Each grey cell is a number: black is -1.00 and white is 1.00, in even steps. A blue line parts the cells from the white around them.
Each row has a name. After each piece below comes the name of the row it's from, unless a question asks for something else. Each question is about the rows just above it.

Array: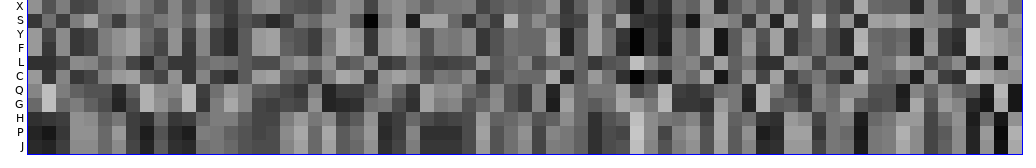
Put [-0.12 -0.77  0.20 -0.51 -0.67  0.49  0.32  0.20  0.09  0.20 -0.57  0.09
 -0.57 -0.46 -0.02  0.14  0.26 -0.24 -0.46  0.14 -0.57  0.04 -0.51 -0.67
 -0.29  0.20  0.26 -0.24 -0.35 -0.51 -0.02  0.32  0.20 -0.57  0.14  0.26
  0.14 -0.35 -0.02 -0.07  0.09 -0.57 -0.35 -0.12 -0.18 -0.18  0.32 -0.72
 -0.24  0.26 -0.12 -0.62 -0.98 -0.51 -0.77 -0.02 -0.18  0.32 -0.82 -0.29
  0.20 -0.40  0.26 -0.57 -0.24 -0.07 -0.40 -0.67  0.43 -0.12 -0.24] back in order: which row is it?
F
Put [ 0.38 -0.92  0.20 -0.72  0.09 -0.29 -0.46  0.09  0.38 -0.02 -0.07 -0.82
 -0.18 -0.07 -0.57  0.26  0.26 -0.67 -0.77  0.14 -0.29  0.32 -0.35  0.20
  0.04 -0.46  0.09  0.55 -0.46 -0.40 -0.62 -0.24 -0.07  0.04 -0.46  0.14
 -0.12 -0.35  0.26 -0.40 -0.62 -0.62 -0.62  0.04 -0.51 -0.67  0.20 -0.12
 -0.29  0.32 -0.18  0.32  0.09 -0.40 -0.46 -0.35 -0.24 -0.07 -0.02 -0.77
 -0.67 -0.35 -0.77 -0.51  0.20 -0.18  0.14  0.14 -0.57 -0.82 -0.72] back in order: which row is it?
P
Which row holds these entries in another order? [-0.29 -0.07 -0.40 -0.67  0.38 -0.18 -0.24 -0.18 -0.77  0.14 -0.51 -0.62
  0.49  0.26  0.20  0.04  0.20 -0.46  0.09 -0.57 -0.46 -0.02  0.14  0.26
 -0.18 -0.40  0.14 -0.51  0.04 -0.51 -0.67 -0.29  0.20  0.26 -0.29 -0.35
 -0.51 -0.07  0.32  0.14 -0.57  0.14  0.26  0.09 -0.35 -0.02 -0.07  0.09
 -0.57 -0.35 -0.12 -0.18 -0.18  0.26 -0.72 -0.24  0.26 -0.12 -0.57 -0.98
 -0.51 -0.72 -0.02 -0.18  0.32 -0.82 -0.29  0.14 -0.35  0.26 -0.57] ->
Y

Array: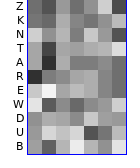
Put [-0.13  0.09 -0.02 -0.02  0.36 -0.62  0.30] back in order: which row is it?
A
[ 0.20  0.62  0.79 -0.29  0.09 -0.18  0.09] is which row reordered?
W
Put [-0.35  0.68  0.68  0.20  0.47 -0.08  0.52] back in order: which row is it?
U

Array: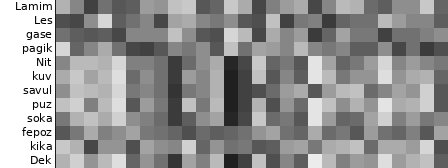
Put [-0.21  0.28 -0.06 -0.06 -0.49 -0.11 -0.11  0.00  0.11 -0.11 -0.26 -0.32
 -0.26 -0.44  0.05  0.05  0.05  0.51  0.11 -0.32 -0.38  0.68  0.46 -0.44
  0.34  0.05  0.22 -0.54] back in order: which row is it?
gase
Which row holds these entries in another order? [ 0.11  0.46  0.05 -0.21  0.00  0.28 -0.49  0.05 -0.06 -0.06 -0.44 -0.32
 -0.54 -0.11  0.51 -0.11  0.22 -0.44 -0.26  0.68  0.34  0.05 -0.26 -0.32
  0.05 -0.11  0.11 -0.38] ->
gase

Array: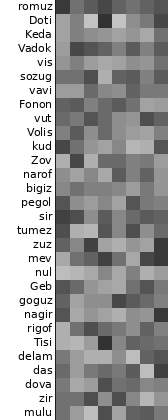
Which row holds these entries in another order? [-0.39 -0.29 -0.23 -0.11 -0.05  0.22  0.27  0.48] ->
mulu
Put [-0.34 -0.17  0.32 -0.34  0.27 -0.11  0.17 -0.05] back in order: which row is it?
Geb
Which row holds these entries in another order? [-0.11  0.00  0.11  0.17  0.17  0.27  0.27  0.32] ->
Keda

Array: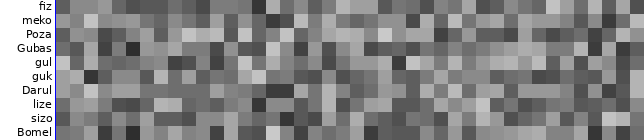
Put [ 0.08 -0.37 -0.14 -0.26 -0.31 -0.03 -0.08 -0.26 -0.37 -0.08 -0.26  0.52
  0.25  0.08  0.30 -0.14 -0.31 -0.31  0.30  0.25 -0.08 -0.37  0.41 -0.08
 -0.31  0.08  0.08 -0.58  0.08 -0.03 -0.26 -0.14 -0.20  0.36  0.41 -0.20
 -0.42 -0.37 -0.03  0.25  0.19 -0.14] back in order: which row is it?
lize
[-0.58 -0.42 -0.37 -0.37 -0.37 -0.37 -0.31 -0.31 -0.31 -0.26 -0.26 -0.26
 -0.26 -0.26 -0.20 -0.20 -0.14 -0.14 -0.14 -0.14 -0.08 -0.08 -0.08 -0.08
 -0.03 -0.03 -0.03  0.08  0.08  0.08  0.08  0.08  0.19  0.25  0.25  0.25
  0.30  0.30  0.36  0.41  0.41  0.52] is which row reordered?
guk
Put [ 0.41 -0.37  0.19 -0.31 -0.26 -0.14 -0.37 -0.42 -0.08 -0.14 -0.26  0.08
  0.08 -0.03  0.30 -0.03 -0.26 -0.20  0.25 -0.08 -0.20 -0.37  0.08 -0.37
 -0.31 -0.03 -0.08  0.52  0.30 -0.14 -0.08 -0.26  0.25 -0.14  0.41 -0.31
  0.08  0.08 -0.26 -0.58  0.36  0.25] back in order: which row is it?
guk
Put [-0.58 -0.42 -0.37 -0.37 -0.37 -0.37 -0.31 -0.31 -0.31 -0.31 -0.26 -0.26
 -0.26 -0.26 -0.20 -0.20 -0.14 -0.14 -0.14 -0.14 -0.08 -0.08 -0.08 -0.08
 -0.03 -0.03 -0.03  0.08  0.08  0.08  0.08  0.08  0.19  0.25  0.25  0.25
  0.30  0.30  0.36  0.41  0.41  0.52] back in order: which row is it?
lize

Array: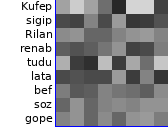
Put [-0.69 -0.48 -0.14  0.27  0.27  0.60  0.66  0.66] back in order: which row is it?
Kufep
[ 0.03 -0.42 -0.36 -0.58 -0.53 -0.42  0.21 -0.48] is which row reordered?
sigip
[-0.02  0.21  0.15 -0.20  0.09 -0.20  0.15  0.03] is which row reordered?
gope
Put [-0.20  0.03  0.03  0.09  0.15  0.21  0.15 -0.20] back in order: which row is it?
Rilan

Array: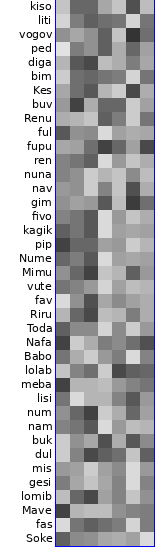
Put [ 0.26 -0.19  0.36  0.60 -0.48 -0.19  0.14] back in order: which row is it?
num
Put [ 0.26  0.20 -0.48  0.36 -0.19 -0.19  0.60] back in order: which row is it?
buv
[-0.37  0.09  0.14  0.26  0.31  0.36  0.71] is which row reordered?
fav
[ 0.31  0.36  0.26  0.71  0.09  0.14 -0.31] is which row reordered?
ful
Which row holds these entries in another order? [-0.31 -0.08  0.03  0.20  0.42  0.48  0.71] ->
nam
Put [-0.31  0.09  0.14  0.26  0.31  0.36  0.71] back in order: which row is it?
ful
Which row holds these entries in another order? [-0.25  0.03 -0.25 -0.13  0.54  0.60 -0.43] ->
dul

